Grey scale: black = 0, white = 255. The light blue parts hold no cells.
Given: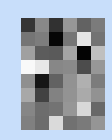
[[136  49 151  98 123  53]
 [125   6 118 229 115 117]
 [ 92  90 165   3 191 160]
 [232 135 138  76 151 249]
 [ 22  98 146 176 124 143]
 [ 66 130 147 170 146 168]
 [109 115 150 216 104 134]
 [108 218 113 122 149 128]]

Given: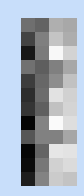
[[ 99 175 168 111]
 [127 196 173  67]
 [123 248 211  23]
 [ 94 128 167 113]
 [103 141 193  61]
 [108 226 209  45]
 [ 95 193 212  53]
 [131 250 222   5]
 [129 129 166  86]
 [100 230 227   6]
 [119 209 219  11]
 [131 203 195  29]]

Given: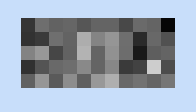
[[110  98 102  86 100 100  72 106 100   6  53]
 [ 58 111  99 173 132 149 110  42 104  81  50]
 [152  70  98 179 100 145 109  25  94 100 131]
 [ 84 105 110 137 100 135  58  66 205  76  49]
 [150  90 141  95 152 175 104 114 100 118  97]]

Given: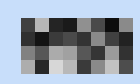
[[183  36  26 144  74  13 138  64]
 [ 19  59  74  51 138  64  34  48]
 [ 87 171 161  87  53 155  50 129]
 [ 40 215 184  58 138 194  77 173]]

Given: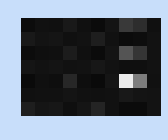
[[ 17  16  25  16  11  20  57  45  16  12]
 [ 19  21  16  18  30  17  11  13  18  25]
 [ 15  16  28  16  11  20  84  53  18  12]
 [ 18  20  17  18  23  18  15  15  18  21]
 [ 16  14  39  14  10  21 236 125  17  10]
 [ 17  17  20  17  16  17  24  20  19  16]
 [ 21  23  15  21  36  17  11  11  19  30]]

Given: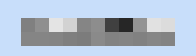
[[143 228 210 133 141  64  38 147 225 220 128]
 [133 132 127 124 138 130 132 129 134 131 133]]

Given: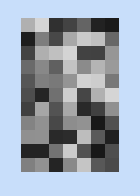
[[213  48  67 100  34  26 176]
 [125  72 168 202 192 103  29]
 [175 192 212  66  65 150  67]
 [136  96 195 139 180 154 106]
 [127 121 148 210 205 120  86]
 [ 37 112 206  70 177 213  78]
 [166  83 168  41  64 144  64]
 [145  72 141 146  24  80 131]
 [145  41  44 189  90  32 144]
 [ 35 115 203  82  24  78  35]
 [146  36 137 197  88  74 128]]
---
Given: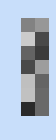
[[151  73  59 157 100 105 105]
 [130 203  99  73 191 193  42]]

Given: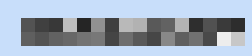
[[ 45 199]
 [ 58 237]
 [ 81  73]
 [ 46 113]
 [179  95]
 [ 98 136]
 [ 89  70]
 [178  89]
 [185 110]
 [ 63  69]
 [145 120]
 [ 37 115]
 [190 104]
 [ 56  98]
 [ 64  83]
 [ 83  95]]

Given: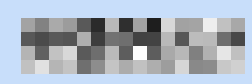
[[168  72 192 208]
 [193 110 230 200]
 [238 186 177 140]
 [164 188 128 137]
 [162  87 184 214]
 [216 185 169 157]
 [ 30  67  93 174]
 [163  66 252 193]
 [ 47 111  93 172]
 [184 114 186 196]
 [ 43  61 110 141]
 [ 89 175  90 111]
 [156  85 216 195]
 [170  89 194 181]
 [130  75  97 225]
 [163  88 180 193]]

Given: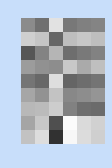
[[132 190 130 191 116 149 107 209 207]
 [128 199 121 170 109 141 110 218 220]
 [120 190 110 200 101 136 129 251 247]
 [226 102 181 141 222 195 205  79  49]
 [112 197 131 145 104 146 187 199 221]
 [139 207  86 156 117 166 184 165 194]]

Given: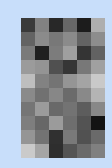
[[174 141  98 160 201 180 136  19 106 128]
 [ 28  99  52 120 164 137  93  83  81 106]
 [103 139 159  54 149 107 115 110 121  84]
 [ 40 120 124  80 116 135 105 155  48  46]
 [130 139  31 148 130 113 155 103 115 165]
 [ 58  99 122 155 190 138 117 126 149 202]]

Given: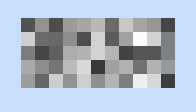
[[ 69 127 128 152  62]
 [150 211  85 179 216]
 [165 252  85 113 239]
 [200 161  66 177 126]
 [106  91 180 160 180]
 [185 210 210  56 143]
 [166  78 179 217 206]
 [155 142 173 187 146]
 [ 77 104  95 117 205]
 [146 107  69 141 102]
 [ 82 207 125 170 156]]

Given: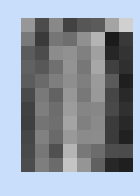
[[208  57  51  47  31  41  48  40  33  75  31]
 [164  27  38  64  90  70  73  59  59  77  39]
 [ 91 180 160 167 154 153 135 138 140 108  96]
 [ 86 144 128 119 127 120 133 128 139 120 149]
 [ 66 110 145 147 142 151 156 164 153 181 196]
 [136 118 140 112 126  98 109 111 106  80 107]
 [ 76  58  76  88 106 121 126 116 129 119 126]
 [151 121  91  97  92  74  65  63  70  73  76]]

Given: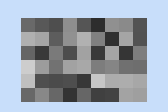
[[ 83  82 126 110 167 159]
 [138 165  53 112 173 163]
 [144  47 165 133 172  67]
 [ 45 128  57 125 198  64]
 [ 85 177 162 168  55 102]
 [142 145  77 162  78  51]
 [ 78  93 122 114  75 103]
 [ 88 165  57 156  79 136]
 [105 176 101 205 191 104]]
